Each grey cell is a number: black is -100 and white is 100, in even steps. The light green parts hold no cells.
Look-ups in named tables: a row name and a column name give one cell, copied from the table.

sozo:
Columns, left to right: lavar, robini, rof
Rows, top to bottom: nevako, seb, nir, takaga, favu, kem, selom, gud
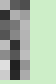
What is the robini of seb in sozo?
37
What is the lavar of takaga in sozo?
-34
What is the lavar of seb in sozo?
-64
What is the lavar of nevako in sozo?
45
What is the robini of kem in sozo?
-32
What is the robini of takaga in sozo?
6
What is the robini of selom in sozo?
-75

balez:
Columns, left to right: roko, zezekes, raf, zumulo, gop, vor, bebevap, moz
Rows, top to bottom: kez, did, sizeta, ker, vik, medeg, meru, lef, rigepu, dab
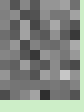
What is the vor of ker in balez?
13
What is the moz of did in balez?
27
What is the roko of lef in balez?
17
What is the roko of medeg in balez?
4
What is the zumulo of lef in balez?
-35
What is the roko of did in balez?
0
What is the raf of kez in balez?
6
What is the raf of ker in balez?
27
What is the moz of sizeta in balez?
-33
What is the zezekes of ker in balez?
-28
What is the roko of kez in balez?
4

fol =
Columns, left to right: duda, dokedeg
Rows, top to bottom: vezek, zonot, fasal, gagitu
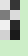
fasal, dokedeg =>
-69
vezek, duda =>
78
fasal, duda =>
88
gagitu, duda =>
65
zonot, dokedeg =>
72
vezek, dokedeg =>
-58
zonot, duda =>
-3
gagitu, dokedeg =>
-80
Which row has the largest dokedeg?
zonot

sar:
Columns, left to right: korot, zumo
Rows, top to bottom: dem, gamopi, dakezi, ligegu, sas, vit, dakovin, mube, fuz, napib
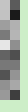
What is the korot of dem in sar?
54
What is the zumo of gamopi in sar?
-80
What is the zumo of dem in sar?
-29
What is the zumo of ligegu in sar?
42
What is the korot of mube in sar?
-35
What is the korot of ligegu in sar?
-4
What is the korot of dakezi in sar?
24
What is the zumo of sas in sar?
12
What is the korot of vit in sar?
-22
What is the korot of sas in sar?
80
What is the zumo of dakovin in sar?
-5
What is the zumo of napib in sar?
-51
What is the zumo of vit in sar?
-38
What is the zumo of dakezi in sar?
39

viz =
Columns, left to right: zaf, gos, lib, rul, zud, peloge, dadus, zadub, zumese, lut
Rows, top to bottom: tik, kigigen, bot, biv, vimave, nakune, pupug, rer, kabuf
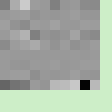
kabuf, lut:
45
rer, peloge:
18
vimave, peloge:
15
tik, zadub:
20
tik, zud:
20
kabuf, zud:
17
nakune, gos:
20
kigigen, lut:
18
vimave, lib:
27
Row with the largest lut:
kabuf

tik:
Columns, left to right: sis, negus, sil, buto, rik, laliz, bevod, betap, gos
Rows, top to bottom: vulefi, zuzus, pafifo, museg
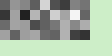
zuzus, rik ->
-24
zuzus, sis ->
-58
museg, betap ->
-50
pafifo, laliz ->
-7
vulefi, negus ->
17
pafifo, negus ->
28
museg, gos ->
-60
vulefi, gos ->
-9
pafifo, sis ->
-16
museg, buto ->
30
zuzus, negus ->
27
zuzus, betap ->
91
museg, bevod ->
40
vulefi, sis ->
-23
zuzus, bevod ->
29

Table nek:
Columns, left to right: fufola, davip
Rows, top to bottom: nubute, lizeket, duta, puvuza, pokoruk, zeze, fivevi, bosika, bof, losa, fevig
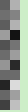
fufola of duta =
-27
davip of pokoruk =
-9
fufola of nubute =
-25
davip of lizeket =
3
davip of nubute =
39
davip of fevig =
50
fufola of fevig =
-50
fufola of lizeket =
-13
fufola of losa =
-19
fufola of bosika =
-18
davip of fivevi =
-68
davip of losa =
25

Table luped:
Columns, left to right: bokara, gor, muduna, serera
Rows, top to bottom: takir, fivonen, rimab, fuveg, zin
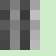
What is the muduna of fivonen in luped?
-55
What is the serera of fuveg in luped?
38
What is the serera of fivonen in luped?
50
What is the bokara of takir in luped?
-32
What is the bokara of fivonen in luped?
-49
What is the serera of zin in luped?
44
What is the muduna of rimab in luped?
-39
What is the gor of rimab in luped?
-2
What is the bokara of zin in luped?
-46
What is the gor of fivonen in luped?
12
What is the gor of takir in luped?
-1

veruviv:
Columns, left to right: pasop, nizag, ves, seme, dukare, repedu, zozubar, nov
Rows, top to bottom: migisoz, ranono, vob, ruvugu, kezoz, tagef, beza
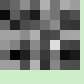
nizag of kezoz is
2
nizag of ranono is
-27
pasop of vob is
-20
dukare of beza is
-63
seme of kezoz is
8
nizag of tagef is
-97
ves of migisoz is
11
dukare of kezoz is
-40
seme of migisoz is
-26
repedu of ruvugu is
-42
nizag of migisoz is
-19
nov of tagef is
-80
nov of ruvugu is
30
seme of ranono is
-79
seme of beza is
40
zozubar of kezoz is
-44
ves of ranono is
-55
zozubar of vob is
-56
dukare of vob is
-13
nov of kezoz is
-49

